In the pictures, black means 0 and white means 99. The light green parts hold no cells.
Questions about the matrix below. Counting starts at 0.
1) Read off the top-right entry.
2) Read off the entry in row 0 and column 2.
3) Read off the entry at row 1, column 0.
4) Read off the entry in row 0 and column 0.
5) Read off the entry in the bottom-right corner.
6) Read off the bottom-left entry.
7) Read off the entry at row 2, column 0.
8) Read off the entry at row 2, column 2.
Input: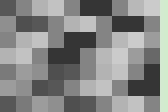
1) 79
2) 69
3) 55
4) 34
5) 51
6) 34
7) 51
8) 75

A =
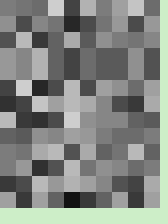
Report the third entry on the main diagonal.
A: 22
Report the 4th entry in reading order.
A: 80
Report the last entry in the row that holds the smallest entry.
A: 62
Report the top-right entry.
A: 42
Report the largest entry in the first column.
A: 72
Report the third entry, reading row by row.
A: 42
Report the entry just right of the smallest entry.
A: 22
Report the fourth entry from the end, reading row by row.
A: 38
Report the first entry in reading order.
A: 48
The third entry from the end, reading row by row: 62
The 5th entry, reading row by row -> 26
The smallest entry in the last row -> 7
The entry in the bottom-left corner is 62
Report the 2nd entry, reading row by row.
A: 45
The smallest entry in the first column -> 19
